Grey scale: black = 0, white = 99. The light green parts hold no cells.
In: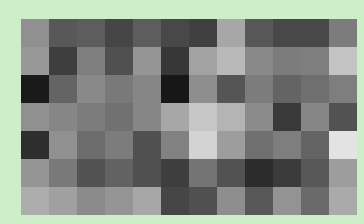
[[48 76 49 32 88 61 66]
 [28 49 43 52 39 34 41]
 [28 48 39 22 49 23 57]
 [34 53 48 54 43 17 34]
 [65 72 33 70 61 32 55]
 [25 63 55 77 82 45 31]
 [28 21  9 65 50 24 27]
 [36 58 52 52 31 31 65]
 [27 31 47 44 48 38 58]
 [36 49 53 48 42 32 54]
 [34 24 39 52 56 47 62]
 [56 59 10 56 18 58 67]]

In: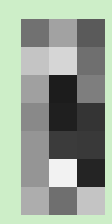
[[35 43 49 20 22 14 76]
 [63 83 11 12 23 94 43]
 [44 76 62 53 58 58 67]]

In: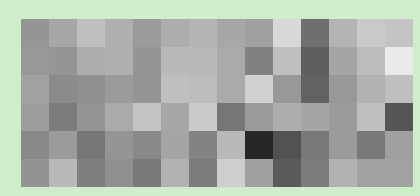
[[76 91 74 33 62 63]
 [78 73 69 74 47 63]
 [70 64 59 60 60 69]
 [43 37 38 64 47 48]
 [84 74 59 67 32 35]
 [62 50 81 60 15 62]
 [65 66 66 46 72 80]
 [70 72 73 79 51 48]
 [67 72 74 65 64 69]
 [60 58 58 76 53 47]
 [68 68 60 66 58 56]
 [74 67 56 58 46 49]
 [65 58 54 48 60 72]
 [58 59 63 61 53 57]]

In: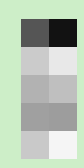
[[ 7 90 74 61 95]
 [33 79 69 62 78]]

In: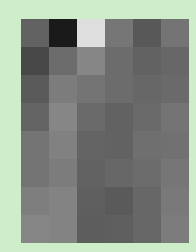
[[45 40 41 45 44 46 47 48]
 [34 38 40 41 43 42 40 40]
 [46 42 42 38 38 40 35 37]
 [86 52 45 41 39 38 37 36]
 [10 42 48 52 50 48 51 51]
 [38 28 35 39 45 45 49 52]]

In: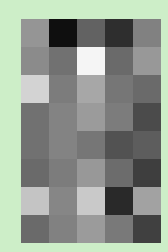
[[50 59 41 29 36 24 63 25]
 [18 41 46 48 32 42 16 47]
 [38 95 65 60 46 59 78 60]
 [ 6 44 48 51 51 48 52 50]
 [58 54 82 44 44 41 76 41]]

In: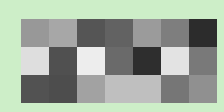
[[17 47 56]
 [49 88 46]
 [60 18 74]
 [38 41 74]
 [33 92 63]
 [65 31 30]
 [59 86 32]]
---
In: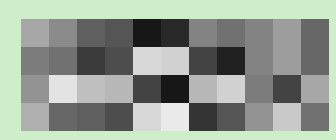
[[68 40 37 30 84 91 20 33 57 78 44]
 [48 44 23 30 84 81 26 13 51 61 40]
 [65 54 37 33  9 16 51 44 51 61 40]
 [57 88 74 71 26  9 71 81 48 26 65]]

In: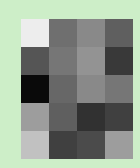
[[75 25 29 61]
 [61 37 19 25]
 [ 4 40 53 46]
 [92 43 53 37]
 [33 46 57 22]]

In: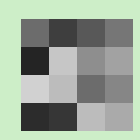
[[17 21 73 66]
 [42 24 34 46]
 [81 73 42 52]
 [14 77 55 63]]

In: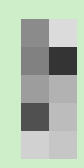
[[50 20]
 [61 69]
 [31 73]
 [81 77]
 [54 85]]

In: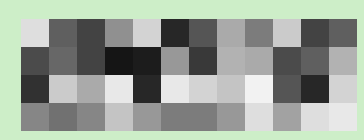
[[86 37 26 56 82 15 33 66 48 79 26 37]
 [29 40 26  8 11 59 22 69 66 29 37 69]
 [52 44 52 76 59 48 48 59 86 63 86 90]
 [19 79 66 90 15 90 82 76 94 33 15 82]]

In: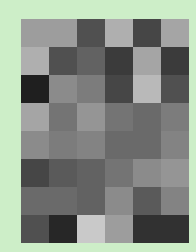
[[31 15 78 61 19 19]
 [68 31 38 23 64 23]
 [27 35 38 45 54 58]
 [41 41 38 54 35 51]
 [64 45 58 45 41 48]
 [54 48 51 41 41 51]
 [12 54 48 27 72 31]
 [61 61 31 68 27 64]]
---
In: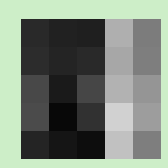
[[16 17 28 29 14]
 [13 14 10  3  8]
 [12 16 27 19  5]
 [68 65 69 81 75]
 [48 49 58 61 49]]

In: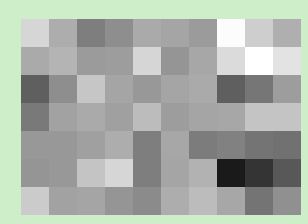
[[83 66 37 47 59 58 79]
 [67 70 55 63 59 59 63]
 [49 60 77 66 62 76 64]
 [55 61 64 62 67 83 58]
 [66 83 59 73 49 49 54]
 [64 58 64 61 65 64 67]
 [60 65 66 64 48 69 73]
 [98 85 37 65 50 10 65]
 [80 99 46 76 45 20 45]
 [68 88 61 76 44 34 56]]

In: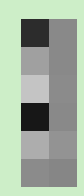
[[17 62 76  9 67 54]
 [53 53 54 53 57 52]]

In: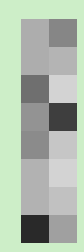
[[67 67 43 57 54 69 69 16]
 [52 70 82 24 77 82 75 62]]

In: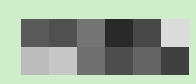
[[35 73]
 [31 77]
 [45 43]
 [16 30]
 [28 39]
 [85 25]]

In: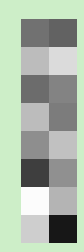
[[44 73 42 73 55 24 98 80]
 [38 85 51 48 75 56 70  9]]

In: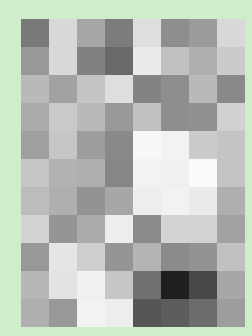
[[47 59 72 66 62 77 73 82 59 71 68]
 [84 84 63 78 77 69 68 58 89 88 59]
 [65 50 76 72 61 68 57 66 80 93 94]
 [48 41 86 59 53 52 65 92 58 77 92]
 [86 91 51 75 96 94 92 54 70 44 33]
 [55 75 55 55 94 93 94 82 54 12 36]
 [60 68 72 56 79 97 91 82 57 28 42]
 [84 79 53 81 76 76 68 63 75 65 61]]
